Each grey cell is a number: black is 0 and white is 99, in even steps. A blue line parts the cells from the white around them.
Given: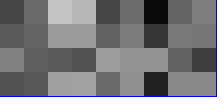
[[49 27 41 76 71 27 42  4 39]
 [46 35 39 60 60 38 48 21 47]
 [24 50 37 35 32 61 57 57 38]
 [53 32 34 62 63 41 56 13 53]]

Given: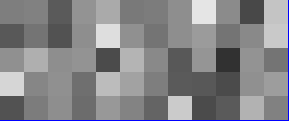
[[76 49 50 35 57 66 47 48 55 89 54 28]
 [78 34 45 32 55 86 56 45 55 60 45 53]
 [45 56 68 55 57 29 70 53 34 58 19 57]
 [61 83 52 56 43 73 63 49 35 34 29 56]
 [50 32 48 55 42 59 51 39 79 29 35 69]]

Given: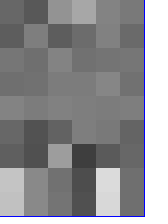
[[47 40 34 57 65 51]
 [41 36 49 36 42 50]
 [46 46 43 51 44 45]
 [44 43 44 48 48 52]
 [49 51 48 50 49 48]
 [39 40 32 38 49 47]
 [40 37 31 61 24 35]
 [43 76 53 44 30 85]
 [43 75 53 45 31 84]]

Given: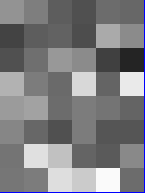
[[40 57 49 36 31 42]
 [54 26 36 38 30 66]
 [14 31 43 59 54 25]
 [91 69 48 41 84 39]
 [39 60 63 42 48 45]
 [33 52 40 31 48 33]
 [53 45 87 75 39 35]
 [42 46 48 86 79 97]]

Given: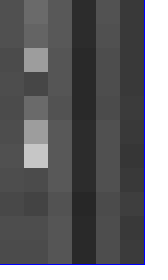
[[22 31 41 34 17 32]
 [22 31 39 34 17 31]
 [22 29 61 33 16 30]
 [22 30 27 33 16 30]
 [23 29 41 32 16 29]
 [22 30 61 34 17 31]
 [21 31 77 34 17 31]
 [22 30 29 34 17 31]
 [24 28 26 32 15 29]
 [22 30 30 33 16 30]
 [23 29 29 33 16 30]]

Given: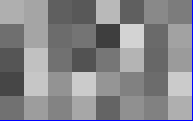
[[48 68 64 37 34 72 37 53]
 [63 43 64 42 45 24 82 41]
 [60 33 75 44 32 46 70 40]
 [79 27 77 57 79 58 50 42]
 [68 44 61 51 65 39 56 50]]

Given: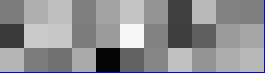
[[49 48 68 74 49 63 76 57 25 72 50]
 [64 22 78 77 48 60 96 50 24 37 60]
 [71 70 48 44 66  2 38 52 75 57 67]]
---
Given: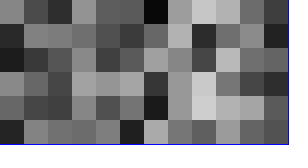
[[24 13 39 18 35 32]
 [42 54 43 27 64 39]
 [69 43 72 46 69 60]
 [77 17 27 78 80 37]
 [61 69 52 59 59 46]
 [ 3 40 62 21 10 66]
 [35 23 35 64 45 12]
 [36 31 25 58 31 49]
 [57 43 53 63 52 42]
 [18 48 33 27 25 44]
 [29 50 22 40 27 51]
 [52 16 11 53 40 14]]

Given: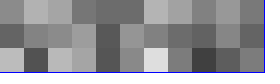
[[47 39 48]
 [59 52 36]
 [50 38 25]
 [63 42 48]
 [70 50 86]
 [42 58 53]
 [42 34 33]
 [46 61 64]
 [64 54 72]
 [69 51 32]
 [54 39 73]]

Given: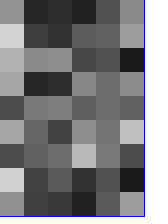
[[53 61 10 54 38 75 30 10 61]
 [31 38 31 42 42 45 47 31 35]
 [13 36 28 52 37 55 72 19 13]
 [17 19 55 17 49 26 42 35 22]
 [15 24 53 15 47 40 38 26 25]
 [57 82 69 65 30 64 30 81 56]]

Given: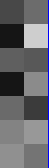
[[42 80 34 54 23 59 45]
 [28  8 37  8 41 51 56]]

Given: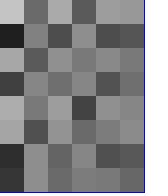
[[59 33 47 43 52 54 34 40]
 [61 30 53 32 56 48 31 47]
 [35 55 47 52 26 41 52 48]
 [66 30 56 43 61 57 39 41]
 [41 50 35 52 47 31 55 55]
 [76 12 65 25 67 64 18 21]]

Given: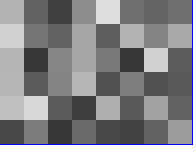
[[43 66 36 34 38 61]
 [39 51 81 32 63 38]
 [43 69 21 49 34 26]
 [86 37 47 32 68 28]
 [55 64 64 71 24 41]
 [25 38 52 51 35 21]
 [38 45 21 35 84 48]
 [69 81 70 71 74 28]]

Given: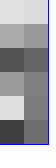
[[85 59 39 50 48 43]
 [87 66 32 60 86 24]]

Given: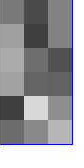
[[51 51 31 38 55 71]
 [29 25 43 39 84 53]
 [47 62 66 63 24 42]]
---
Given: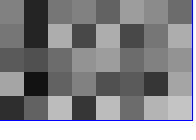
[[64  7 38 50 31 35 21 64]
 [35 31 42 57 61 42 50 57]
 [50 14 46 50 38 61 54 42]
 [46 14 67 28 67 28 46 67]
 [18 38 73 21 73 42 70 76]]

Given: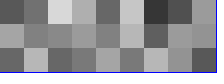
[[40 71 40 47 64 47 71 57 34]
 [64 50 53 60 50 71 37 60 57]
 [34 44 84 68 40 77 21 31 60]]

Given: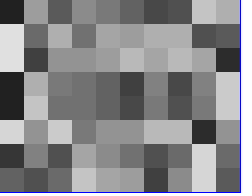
[[21 50 31 64 54 44 31 41 83 41]
 [13 61 35 54 47 38 28 31 76 68]
 [38 31 41 76 64 61 25 54 83 35]
 [13 76 44 44 38 28 47 31 47 79]
 [13 68 47 44 38 25 50 28 50 79]
 [87 25 57 57 61 72 64 72 64 17]
 [87 41 68 44 64 61 68 68 31 35]
 [83 57 79 47 57 57 72 72 17 57]]

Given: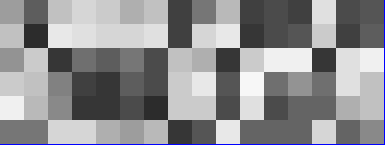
[[57 79 21 43 36 46 29 75 68 21 79 93 93 21 87 93]
 [79 75 50 25 21 36 29 79 90 33 96 43 57 43 87 75]
 [93 72 53 21 21 29 17 79 79 29 87 29 39 39 68 75]
 [61 36 75 83 79 68 75 25 46 72 25 29 25 87 29 33]
 [46 46 83 83 68 61 72 21 33 90 39 39 39 83 39 53]
 [75 17 90 87 83 83 87 25 83 90 21 29 33 79 25 36]]

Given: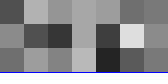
[[54 31 21 65 24 86 54]
 [43 61 51 72 14 35 47]
 [31 69 58 65 61 43 47]]

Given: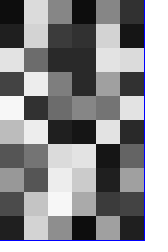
[[73 92 12  8 88 16]
 [88 42 16 16 88 85]
 [12 82 23 19 82  8]
 [96 19 42 52 45 88]
 [26 92 49 16 62 19]
 [ 5 85 52  5 52 19]
 [12 82 55  5 62 12]
 [33 45 85 88  8 39]
 [59 33 92 79 12 62]
 [29 76 96 66 23 26]]
